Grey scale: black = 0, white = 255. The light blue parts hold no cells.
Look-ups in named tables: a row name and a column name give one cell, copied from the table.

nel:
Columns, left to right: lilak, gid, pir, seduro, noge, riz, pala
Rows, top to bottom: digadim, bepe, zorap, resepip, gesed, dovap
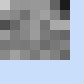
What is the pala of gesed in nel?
130
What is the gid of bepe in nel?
136
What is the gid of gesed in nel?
124
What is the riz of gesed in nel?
120
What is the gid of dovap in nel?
160
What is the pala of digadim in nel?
27
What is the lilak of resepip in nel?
154
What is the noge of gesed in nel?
109
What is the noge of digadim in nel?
151
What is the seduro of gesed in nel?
131
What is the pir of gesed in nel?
121
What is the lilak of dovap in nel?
137
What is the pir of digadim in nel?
149

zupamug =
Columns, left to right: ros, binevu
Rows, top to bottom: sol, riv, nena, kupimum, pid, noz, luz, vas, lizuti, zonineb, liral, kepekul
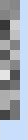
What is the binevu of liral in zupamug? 117
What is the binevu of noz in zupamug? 192
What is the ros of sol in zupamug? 142
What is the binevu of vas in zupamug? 79
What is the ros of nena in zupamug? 54
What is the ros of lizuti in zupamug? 91
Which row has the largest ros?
vas

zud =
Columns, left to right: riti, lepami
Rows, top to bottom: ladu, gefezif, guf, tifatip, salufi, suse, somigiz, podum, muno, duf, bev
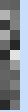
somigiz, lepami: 155
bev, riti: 41
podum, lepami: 96
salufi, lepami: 38
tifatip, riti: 171
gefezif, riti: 179
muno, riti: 96
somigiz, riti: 94
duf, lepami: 85
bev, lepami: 114
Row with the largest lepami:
suse

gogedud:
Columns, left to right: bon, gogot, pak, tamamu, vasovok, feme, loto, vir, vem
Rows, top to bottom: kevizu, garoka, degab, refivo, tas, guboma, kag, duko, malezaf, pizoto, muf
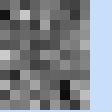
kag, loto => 139
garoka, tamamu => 102
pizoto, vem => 189
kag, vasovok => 74
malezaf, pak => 119
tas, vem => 174
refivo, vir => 132
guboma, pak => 99
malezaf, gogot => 99
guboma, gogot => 144
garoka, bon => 19
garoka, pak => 199
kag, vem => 131
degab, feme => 72
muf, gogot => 119

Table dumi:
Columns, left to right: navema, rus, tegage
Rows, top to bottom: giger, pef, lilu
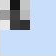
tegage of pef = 185
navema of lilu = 232
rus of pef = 65
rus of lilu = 60
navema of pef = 154
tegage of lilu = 49
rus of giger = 21
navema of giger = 218
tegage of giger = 197
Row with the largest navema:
lilu

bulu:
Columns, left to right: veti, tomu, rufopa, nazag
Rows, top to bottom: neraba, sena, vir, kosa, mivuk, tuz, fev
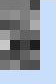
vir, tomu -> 86
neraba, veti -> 121
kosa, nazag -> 102
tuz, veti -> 85
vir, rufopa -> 118
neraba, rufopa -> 122
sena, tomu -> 143
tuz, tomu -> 68

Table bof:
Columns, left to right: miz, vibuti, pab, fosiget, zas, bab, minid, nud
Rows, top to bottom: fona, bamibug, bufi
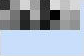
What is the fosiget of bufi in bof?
88
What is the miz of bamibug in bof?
160
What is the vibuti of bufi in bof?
105
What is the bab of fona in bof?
219
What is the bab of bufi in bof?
101
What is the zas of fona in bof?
47
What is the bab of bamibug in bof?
3
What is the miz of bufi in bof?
121
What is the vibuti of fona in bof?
150
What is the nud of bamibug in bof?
156
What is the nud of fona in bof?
215
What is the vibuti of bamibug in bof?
116
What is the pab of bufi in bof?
35
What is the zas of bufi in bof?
21
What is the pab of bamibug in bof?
42
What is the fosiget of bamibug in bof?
174
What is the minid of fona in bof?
194

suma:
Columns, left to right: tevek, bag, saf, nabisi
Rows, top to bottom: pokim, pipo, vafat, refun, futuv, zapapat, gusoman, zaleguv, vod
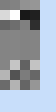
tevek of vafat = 100
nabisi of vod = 150
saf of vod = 101
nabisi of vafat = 46
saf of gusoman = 98
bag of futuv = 133
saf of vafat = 128
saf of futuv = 131
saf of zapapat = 131
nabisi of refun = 132
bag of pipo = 254
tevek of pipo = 217
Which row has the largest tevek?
pipo

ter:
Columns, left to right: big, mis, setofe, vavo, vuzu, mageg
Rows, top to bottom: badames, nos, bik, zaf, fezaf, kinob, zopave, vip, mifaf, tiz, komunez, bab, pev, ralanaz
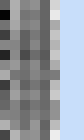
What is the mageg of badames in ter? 212
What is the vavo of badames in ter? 144
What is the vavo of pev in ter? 150
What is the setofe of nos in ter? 117
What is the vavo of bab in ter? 128
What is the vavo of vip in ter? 132
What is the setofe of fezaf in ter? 98
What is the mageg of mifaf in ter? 186
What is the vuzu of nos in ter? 101
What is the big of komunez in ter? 103
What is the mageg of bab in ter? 146
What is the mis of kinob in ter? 138
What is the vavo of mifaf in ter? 117

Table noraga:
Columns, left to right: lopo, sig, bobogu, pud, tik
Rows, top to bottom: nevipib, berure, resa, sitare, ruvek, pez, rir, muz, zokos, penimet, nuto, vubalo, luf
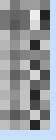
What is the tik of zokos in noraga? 118
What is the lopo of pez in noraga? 166
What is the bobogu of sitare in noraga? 162
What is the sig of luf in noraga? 158
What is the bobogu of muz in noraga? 123
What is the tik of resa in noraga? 68
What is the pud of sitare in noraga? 137
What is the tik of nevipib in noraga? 123
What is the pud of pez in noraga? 136
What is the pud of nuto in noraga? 72
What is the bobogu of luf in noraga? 178
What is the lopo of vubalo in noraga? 134
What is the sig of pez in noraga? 112
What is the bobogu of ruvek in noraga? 184
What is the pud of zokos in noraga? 93
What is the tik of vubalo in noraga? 88
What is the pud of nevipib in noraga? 158
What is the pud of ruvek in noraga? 37

